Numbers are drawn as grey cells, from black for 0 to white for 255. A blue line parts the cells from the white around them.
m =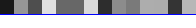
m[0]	25
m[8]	140
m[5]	103
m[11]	172

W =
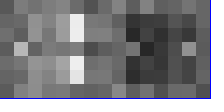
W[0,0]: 88
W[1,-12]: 131
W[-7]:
[88, 124, 114, 125, 132, 107, 82, 106, 131, 93, 130, 95, 100, 116, 102]
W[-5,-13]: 147
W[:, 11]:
[95, 62, 48, 56, 54, 60, 80]
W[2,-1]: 93
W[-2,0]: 100
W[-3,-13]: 148
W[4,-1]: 96
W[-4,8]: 101
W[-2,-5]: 59
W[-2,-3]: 81
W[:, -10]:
[107, 236, 237, 125, 238, 228, 101]
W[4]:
[108, 118, 148, 142, 164, 238, 110, 116, 105, 50, 66, 54, 80, 67, 96]
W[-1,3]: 120
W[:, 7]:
[106, 117, 128, 93, 116, 120, 102]
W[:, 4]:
[132, 157, 156, 118, 164, 155, 122]
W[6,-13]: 141
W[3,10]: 39
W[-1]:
[91, 129, 141, 120, 122, 101, 97, 102, 136, 94, 114, 80, 106, 107, 80]
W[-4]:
[92, 183, 99, 123, 118, 125, 76, 93, 101, 116, 39, 56, 77, 145, 91]
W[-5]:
[111, 94, 147, 119, 156, 237, 127, 128, 110, 40, 66, 48, 69, 56, 93]

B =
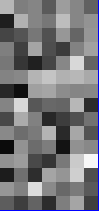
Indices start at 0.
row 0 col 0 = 183
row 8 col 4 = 61
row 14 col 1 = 62
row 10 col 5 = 145
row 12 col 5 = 207
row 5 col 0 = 131
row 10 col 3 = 125
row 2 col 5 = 101
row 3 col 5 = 130
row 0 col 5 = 134
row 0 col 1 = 126
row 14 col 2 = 99
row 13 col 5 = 122
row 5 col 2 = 180
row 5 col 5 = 183
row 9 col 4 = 41
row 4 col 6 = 99
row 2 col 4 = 151
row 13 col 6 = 89
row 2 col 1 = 84
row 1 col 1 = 177
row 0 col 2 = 133
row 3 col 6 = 161
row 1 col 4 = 189
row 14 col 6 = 63
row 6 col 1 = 14
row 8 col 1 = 171
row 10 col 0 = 11
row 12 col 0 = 28
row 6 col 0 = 39
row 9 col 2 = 122
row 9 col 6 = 83
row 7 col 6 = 43
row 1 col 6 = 147

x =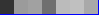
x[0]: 51
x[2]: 161
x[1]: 155
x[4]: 187

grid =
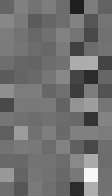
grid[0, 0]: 101
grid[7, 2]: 120
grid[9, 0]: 95
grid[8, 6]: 52
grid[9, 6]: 128
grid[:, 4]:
[108, 110, 129, 123, 114, 136, 111, 99, 108, 106, 129, 108, 104, 101]
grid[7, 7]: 117
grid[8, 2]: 109
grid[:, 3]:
[125, 102, 112, 103, 109, 118, 102, 121, 114, 126, 108, 115, 114, 111]
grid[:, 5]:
[31, 130, 116, 64, 172, 68, 61, 147, 104, 128, 96, 137, 120, 43]
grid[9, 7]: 124
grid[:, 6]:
[124, 85, 73, 108, 173, 44, 125, 158, 52, 128, 72, 171, 247, 173]
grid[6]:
[143, 124, 125, 102, 111, 61, 125, 83]
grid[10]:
[115, 122, 120, 108, 129, 96, 72, 110]
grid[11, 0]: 105
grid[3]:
[123, 117, 108, 103, 123, 64, 108, 115]
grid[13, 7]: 114
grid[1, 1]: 122
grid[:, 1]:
[128, 122, 115, 117, 102, 101, 124, 121, 113, 155, 122, 104, 101, 87]
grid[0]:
[101, 128, 115, 125, 108, 31, 124, 98]

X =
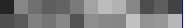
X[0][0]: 37
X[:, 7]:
[188, 136]
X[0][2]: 111
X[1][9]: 193
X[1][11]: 151
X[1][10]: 147
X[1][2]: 128

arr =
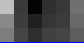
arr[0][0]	192
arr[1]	[137, 61, 32, 53, 59, 104]
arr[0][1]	58
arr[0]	[192, 58, 3, 47, 56, 112]
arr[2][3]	65

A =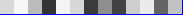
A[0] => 217
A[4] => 244
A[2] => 187

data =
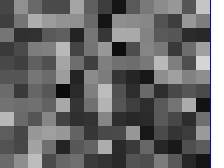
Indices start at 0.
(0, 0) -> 70
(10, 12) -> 25
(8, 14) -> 111
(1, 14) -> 125
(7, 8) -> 85
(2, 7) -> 54
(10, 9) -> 58
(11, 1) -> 142
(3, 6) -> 116
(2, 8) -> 170
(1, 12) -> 62
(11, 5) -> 111
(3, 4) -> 185
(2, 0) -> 117
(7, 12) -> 115
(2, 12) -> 86
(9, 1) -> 70
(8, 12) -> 71
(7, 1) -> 109
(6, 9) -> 45
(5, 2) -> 118
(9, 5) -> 99
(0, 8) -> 21
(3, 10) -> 133
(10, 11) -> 38
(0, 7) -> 61
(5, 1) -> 85
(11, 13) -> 38
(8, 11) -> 89
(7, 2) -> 112
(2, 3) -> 89
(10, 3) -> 112
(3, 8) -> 13
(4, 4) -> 165
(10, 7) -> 173
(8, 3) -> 135
